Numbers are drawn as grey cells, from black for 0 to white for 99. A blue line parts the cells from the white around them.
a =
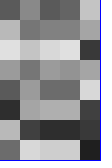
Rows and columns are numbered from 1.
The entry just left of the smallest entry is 80
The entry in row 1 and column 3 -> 35
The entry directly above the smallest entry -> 22
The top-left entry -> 35
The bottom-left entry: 42
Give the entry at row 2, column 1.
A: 72
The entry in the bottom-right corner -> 12

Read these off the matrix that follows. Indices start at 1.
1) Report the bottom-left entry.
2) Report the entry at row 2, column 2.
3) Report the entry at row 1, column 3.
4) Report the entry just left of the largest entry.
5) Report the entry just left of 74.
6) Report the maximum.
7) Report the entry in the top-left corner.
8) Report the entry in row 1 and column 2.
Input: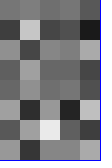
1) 59
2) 77
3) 43
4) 62
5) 14
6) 91
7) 46
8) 49

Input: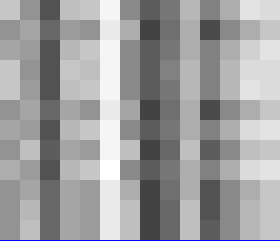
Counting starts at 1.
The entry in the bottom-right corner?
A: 77
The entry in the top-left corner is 77
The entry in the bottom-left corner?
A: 57
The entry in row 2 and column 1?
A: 57
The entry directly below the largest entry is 91
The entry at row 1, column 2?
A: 57
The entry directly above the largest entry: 95
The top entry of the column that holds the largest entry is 95
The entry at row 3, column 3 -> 32
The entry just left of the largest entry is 77
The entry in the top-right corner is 85
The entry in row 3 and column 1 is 64
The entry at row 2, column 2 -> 64

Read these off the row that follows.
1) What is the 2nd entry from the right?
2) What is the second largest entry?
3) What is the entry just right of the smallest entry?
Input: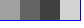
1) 25
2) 62
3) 82

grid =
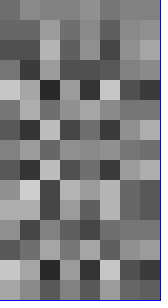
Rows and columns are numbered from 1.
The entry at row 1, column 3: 50
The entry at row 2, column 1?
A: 40
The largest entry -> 80
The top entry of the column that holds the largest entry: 53
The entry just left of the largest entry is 56
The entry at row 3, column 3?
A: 70
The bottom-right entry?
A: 37
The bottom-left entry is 64
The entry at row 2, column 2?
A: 40
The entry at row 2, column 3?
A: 60
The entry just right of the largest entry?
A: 27
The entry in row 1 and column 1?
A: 43
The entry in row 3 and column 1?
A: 31
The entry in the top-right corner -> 50

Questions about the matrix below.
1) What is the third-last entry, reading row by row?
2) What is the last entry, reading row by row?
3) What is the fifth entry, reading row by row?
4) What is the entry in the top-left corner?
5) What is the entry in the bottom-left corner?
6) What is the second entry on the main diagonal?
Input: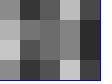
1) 32
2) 25
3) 28
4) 54
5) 54
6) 45

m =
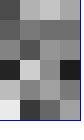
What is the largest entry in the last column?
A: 65
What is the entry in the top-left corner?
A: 29
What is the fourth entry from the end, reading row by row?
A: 91
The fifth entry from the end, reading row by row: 47
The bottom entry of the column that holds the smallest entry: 62
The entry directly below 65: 43
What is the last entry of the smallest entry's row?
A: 11

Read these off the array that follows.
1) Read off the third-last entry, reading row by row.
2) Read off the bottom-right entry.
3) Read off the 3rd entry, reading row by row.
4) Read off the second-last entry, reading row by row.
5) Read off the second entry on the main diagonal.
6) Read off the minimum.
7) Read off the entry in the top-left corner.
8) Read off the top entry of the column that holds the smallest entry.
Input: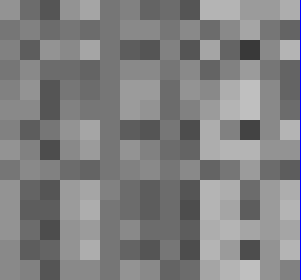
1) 74
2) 50
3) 33
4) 57
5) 50
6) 22
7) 57
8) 60
